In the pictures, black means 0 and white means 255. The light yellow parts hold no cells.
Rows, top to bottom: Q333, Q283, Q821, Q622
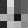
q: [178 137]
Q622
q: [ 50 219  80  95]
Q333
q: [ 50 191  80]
Q283

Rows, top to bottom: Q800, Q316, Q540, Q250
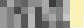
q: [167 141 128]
Q316
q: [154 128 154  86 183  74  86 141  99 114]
Q250
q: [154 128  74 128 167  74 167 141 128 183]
Q316

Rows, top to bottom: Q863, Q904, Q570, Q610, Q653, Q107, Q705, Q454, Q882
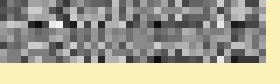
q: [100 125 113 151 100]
Q653
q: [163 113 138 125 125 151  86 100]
Q653
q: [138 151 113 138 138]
Q107
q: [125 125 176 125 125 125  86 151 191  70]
Q454
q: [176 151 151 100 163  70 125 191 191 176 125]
Q904
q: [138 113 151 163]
Q107

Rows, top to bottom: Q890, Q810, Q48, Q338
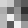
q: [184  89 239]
Q338
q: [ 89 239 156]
Q338
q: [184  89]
Q338
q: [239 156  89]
Q48

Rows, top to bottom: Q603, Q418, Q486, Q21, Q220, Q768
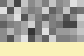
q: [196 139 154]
Q603
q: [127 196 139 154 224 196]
Q603
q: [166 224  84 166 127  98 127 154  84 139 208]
Q486
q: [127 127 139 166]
Q768
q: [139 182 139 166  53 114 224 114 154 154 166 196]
Q220
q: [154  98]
Q768
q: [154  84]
Q486

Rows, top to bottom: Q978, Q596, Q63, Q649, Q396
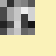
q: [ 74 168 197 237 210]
Q596
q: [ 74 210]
Q649

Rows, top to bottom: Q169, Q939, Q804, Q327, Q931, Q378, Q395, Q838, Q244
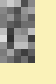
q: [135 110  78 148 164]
Q939
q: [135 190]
Q931
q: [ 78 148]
Q939
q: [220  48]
Q378
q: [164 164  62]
Q378
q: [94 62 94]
Q838
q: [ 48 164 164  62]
Q378

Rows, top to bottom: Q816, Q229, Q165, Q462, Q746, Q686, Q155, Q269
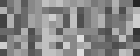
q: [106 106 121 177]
Q229
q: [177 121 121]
Q816
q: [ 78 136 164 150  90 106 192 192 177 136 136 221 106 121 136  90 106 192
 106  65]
Q686
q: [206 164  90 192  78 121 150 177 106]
Q165
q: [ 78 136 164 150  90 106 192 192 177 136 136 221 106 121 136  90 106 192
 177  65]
Q269

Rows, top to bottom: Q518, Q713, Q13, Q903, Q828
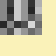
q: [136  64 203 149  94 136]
Q13
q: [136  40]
Q713
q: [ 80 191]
Q828
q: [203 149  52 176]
Q518

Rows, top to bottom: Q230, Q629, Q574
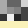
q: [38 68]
Q574
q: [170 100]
Q230
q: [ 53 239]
Q574

